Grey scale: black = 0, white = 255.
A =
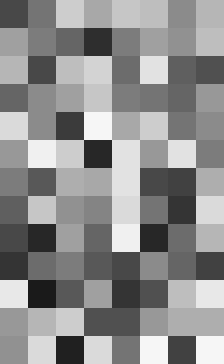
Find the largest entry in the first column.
232
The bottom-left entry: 145
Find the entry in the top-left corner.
72
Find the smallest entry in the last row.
32
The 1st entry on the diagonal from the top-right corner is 182
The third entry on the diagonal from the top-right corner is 226
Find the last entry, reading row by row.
246
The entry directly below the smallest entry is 182
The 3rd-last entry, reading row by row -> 246
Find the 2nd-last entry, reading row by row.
65
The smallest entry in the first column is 52
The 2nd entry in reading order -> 116
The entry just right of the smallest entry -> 88
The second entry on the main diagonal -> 124
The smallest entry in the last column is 65
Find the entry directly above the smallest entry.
108
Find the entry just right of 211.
108
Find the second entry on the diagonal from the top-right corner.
145
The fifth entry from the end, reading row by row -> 218
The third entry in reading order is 205

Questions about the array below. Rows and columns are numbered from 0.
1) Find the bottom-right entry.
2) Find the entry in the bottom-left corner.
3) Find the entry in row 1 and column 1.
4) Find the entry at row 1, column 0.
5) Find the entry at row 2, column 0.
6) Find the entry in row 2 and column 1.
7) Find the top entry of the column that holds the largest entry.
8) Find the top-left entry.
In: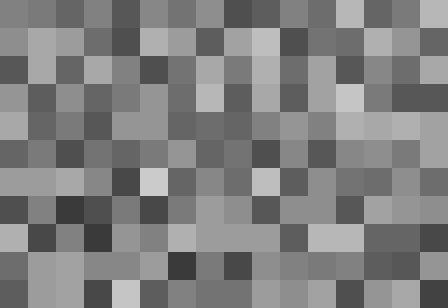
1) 66
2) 93
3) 168
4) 142
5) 87
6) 168
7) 135
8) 129

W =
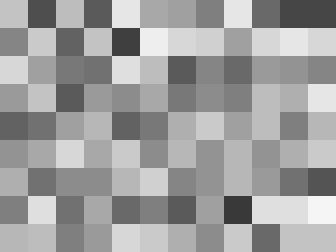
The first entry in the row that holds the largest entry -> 127
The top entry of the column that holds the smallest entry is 230
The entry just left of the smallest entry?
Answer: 160
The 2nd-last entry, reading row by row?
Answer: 195
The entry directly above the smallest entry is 183
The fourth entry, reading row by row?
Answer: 90
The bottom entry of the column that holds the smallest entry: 202
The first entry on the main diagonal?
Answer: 195
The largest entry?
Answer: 245
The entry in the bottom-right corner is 195
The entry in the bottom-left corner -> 183
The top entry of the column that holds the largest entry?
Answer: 70
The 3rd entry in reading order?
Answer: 189
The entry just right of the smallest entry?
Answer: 223
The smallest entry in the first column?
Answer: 98
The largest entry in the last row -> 215
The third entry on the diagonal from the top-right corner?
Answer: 154
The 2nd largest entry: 238
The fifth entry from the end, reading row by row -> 140

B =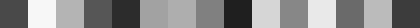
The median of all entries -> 135
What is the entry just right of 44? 162
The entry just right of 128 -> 31
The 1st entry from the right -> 60

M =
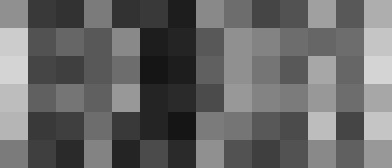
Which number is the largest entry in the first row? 174
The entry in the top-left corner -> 144
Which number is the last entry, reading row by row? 152
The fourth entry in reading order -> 123
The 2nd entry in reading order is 57
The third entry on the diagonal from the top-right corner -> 167
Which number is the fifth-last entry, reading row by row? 63
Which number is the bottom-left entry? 123
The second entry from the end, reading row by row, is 96
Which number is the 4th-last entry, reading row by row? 82
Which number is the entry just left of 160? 82
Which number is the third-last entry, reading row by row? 137
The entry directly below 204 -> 212
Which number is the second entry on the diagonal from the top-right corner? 109

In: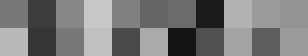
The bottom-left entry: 185
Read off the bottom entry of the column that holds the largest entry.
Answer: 192
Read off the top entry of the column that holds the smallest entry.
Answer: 107
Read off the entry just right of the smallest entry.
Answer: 81
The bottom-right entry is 155
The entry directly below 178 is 163
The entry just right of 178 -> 155
